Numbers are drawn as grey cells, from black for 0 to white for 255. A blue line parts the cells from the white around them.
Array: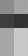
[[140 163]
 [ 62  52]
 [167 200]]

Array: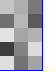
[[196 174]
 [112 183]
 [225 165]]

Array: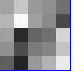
[[163 198]
 [181 248]
 [159  42]]

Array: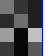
[[120  52]
 [ 42 110]
 [156   7]]

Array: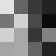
[[225 101]
 [118 209]
 [209 167]]

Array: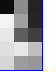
[[ 11 140]
 [243 160]
 [231  93]]
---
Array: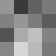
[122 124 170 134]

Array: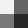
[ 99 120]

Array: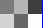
[ 61 103]

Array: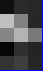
[ 40 130 133]

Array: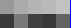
[194  56]

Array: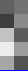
[114  61]

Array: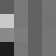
[117  98 125  29]
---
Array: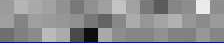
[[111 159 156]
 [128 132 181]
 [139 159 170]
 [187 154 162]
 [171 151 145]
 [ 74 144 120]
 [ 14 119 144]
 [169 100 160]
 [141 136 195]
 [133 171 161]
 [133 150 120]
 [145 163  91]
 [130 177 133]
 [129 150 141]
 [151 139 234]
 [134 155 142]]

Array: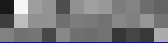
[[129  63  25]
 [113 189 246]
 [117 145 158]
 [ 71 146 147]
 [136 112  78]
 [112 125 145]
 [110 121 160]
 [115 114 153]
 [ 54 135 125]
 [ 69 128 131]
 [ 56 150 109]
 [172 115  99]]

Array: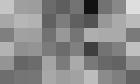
[[110 148 179 127 167 197]
 [117 102 144 161 182 159]
 [118 108 148 159 178 157]
 [168 164 123 114  97 107]
 [157 123 108 152 125  94]
 [162 170 128 117  96 115]
 [188 121  63 174  83  18]
 [139 104 115 170 152 114]
 [127  99 128 170 170 136]
 [ 99 142 192 122 186 222]]

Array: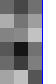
[[164 106  87 131 173 104]
 [191  61  21 137 117  71]
 [ 85 126 114 194 158 112]]

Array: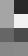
[[136 102 165 165]
 [138  75 241  40]]

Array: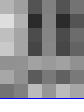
[[115 167 145 201 191 222 180]
 [128 144 146 165 165 178 159]
 [187  91 162  69  76  43  83]
 [150 121 154 135 133 131 128]
 [188  97 161  71  75  43  83]
 [166 121 145  99 108  84 115]]

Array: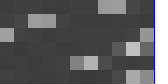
[[ 65  61  62 159  63  61]
 [ 63  62  59  66  70  63]
 [ 60  60  62  64 157  64]
 [ 61  62  63  60 152  62]
 [ 64  65  60  63  67  61]
 [ 60 130  60  62  61  64]
 [ 59 178  64  63  61  64]
 [ 60  76  62  63  60 154]
 [ 72  62  89  63  62 156]
 [169  61 192  67  62  70]
 [140  63 103 149  60  63]]

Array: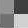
[[113 146]
 [209  63]]

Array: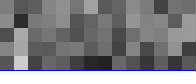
[[ 86 132  78 139 125]
 [204 167 168  45  88]
 [ 66  92 106 122  94]
 [104  90 118 127 133]
 [ 94 116  98 141 143]
 [ 62 120  80  85 117]
 [ 39  92 104  99 161]
 [ 34 110 114 121  89]
 [103  66  74  93 100]
 [ 82 132 112 149 138]
 [ 55  72 133 131 124]
 [ 95 112 127 134  67]
 [ 53 146 152  93 115]
 [ 89  64 153 155 110]]
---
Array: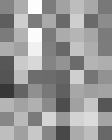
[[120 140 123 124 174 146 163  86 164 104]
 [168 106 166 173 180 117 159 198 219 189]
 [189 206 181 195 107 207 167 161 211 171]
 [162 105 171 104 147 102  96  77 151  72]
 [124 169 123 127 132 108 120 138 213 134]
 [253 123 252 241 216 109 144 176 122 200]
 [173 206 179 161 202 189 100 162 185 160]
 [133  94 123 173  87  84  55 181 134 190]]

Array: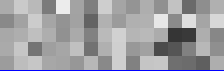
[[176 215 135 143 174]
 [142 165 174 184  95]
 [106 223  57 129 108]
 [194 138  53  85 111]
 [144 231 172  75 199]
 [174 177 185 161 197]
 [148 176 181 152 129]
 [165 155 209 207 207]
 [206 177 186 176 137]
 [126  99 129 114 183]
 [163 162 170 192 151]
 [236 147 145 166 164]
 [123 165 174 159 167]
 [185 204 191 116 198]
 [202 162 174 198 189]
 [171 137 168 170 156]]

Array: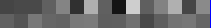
[[138 101]
 [ 70 119]
 [176 115]
 [130  94]
 [ 95  72]
 [206 112]
 [ 20  95]
 [ 96  94]
 [175 123]
 [ 48 121]
 [132  99]
 [ 96 102]
 [ 73 120]
 [ 73  84]
 [ 69  97]]

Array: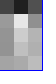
[[ 80 144 180 176 188]
 [ 31 231 205 191 170]
 [ 68 154 148 147 164]]

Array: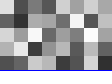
[[168 192 163  98  48]
 [208  85 252 186 212]
 [161 244 126  89  83]
 [208 110 158 184  60]
 [ 86 165 105 147 184]
 [122 173 248  61 203]
 [ 78  50 157 233 100]
 [223  98 214 179  80]]

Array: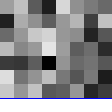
[[105 193  87  43  87  28  61]
 [122  63  35 109 115 121  38]
 [144 181 141  93 106  85 151]
 [215 152 151 157 148 120  94]
 [ 30  94 211 228   2 189  88]
 [ 91 144 200 153  93 147 194]
 [192 172 151 135  54 116 150]
 [159  32 106 186  58 221 199]]

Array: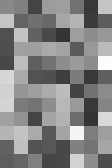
[[197  93 151 187 251  95 139 132 217 158 166  77]
 [ 56  60 141 153 140  56 113  56  52 125 115 141]
 [113 180 158  91 155 124  67 153 108 245 129 210]
 [158 166  53 163 140  61 188 184 178 164  71  72]
 [156 105  73 170 114  79 171 141 164  88  87  69]
 [ 68 112  98 159  95  82 159 115  69 170  83 128]
 [128  99 195 160 189 170 149 123 147 195 192 101]
 [136 197  80  78  72 214 208 212 160 181  98  94]]

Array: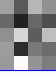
[[145  78 192 109 125]
 [182 104  93 122 148]
 [ 89  34 214  44 251]
 [161 105 144 157 153]]
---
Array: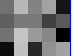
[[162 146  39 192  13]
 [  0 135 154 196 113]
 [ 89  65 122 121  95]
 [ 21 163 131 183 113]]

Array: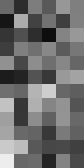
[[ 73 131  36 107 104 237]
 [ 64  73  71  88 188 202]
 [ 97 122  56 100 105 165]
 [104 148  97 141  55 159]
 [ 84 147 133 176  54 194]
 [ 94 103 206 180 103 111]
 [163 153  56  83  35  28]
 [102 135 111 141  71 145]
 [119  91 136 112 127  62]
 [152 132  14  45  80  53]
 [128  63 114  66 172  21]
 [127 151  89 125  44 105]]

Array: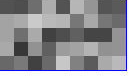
[[185 170  91 129 199 106  65 121 104]
 [147 145 180 163 156  96 146  55 169]
 [148  69  69  96  78  65 170 111 163]
 [106 118 168 119 181 185 202 170 163]
 [ 90  84 149 182  83 173 110  78  82]]

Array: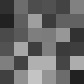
[[ 33 108 148 196 144  64]
 [173  69 176 176  66 127]
 [ 62  59 127  62 167  82]
 [ 49 151 124 126  89  74]
 [ 98  97  60 159  95  33]
 [129  67  81  77 109  48]]

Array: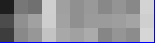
[[214 140 149 134 171 161 168 195 151 137  61]
 [207 164 158 155 155 144 162 206 161 144  76]
 [211 136 148 136 153 144 160 207 112 119  30]]

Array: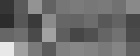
[[ 98 133 122 131 135 129  91 122 161 232]
 [ 75 114 101  80  70  94 162  74 110 102]
 [ 70  99  88 109 100 102 139  58  87  44]
 [137 113 122 119 123 118  98 147  90  54]]
